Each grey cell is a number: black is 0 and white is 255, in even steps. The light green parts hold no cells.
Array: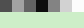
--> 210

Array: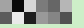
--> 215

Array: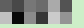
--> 192

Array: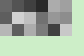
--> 200

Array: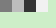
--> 189

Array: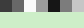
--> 198

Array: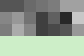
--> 171
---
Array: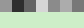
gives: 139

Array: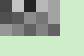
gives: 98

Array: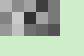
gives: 112

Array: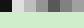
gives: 88

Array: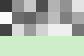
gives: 239

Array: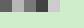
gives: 120

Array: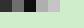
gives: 15
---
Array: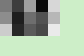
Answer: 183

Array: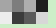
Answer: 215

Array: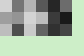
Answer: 26

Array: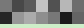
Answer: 100

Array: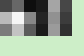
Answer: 60

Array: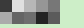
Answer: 91

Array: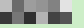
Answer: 85

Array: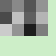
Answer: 180
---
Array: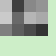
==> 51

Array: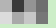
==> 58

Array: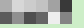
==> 57

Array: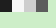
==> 30

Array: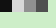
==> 16

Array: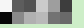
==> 7

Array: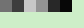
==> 7
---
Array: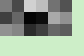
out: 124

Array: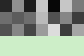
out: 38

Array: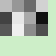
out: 188

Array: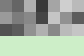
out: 124

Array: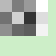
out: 185

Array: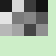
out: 27

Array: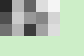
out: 39

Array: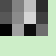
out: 75

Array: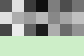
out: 86
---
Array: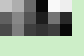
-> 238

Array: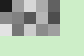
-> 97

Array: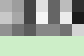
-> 47

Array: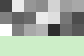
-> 168

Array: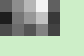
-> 96

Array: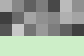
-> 144
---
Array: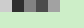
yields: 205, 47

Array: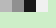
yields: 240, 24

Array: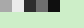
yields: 235, 15

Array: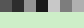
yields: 200, 25

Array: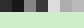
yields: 220, 24

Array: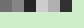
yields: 205, 38

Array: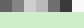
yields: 249, 58

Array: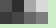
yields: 217, 46

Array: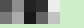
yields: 237, 25

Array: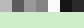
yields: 250, 21
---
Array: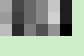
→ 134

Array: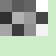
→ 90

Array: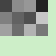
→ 140

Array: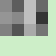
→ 93

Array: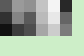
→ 195

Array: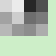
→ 235

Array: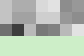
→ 226

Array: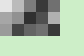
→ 124

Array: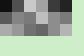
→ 162
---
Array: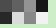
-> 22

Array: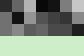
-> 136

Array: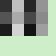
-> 138

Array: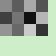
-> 181

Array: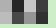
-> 61

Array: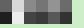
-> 107

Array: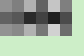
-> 75

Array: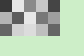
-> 159
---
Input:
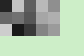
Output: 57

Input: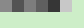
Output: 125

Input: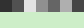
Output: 227

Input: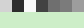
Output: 249

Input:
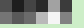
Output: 107

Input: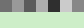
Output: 91

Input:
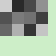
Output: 53
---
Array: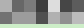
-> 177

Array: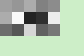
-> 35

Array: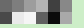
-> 95

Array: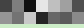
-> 103

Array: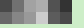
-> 204

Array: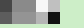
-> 148

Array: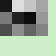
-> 32

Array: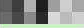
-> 216

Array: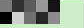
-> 112
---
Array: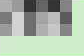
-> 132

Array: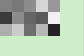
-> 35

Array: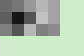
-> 140

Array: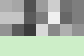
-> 146

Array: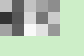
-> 151

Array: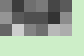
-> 172

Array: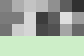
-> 104

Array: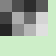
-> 223

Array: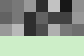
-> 110

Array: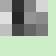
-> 121
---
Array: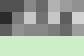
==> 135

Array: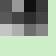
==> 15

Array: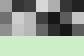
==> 64

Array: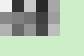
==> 198

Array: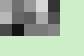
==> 153

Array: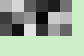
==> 92

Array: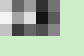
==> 155

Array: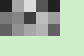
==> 220
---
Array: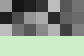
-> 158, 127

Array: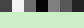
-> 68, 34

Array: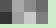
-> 84, 127

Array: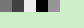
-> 118, 150

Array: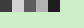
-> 61, 30

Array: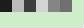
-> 28, 111

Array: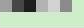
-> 159, 138
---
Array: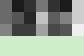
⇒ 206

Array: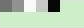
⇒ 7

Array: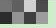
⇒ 75

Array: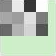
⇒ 253

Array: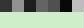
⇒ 189

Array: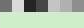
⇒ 141

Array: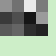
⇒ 123

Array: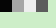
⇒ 92
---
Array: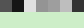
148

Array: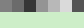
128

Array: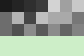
119

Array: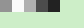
147

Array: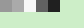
152

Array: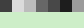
103
